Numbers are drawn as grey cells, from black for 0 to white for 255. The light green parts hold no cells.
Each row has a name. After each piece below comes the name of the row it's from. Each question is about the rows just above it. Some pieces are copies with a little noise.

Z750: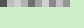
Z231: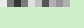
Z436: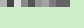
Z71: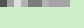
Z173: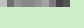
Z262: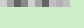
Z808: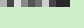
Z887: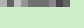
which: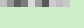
Z262
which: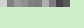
Z173

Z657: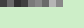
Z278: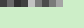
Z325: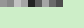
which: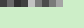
Z278
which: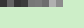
Z657
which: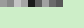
Z325

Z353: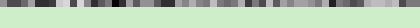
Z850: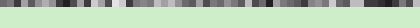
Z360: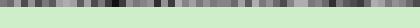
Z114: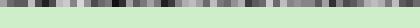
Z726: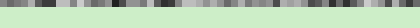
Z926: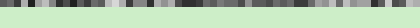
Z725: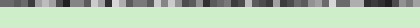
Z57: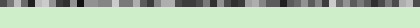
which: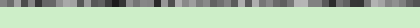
Z360
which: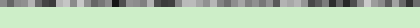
Z726
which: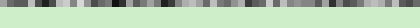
Z114

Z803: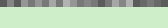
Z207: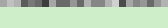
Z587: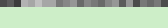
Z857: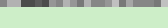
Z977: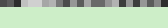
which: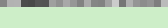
Z857
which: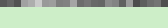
Z587
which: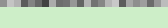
Z207
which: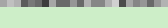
Z207

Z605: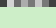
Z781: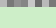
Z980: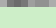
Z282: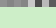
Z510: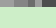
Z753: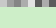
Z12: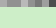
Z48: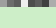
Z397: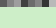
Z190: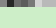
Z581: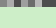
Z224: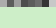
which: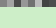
Z581
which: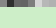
Z190
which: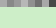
Z12
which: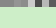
Z282
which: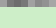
Z980

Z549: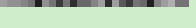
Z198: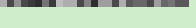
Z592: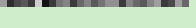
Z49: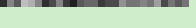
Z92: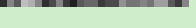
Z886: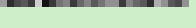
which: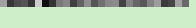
Z592
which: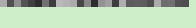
Z198
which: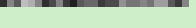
Z92

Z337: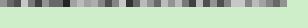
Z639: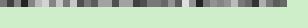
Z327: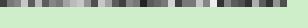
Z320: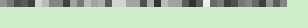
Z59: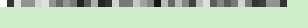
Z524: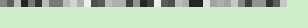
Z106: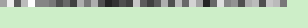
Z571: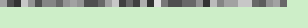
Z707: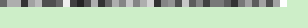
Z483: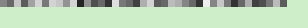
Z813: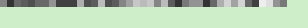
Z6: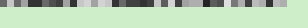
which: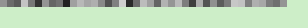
Z337
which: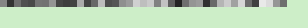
Z813

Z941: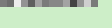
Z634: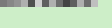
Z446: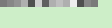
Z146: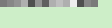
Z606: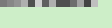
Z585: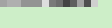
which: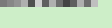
Z634
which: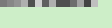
Z606
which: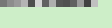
Z606
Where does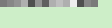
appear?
Z146
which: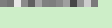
Z941

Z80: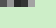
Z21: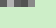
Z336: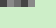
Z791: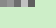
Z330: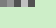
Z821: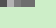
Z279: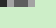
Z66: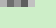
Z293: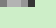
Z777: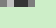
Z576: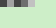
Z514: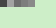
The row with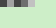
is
Z576
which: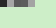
Z279
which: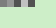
Z330

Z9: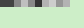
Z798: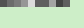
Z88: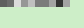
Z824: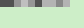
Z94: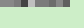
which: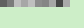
Z88
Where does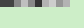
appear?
Z9
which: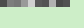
Z798
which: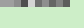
Z94

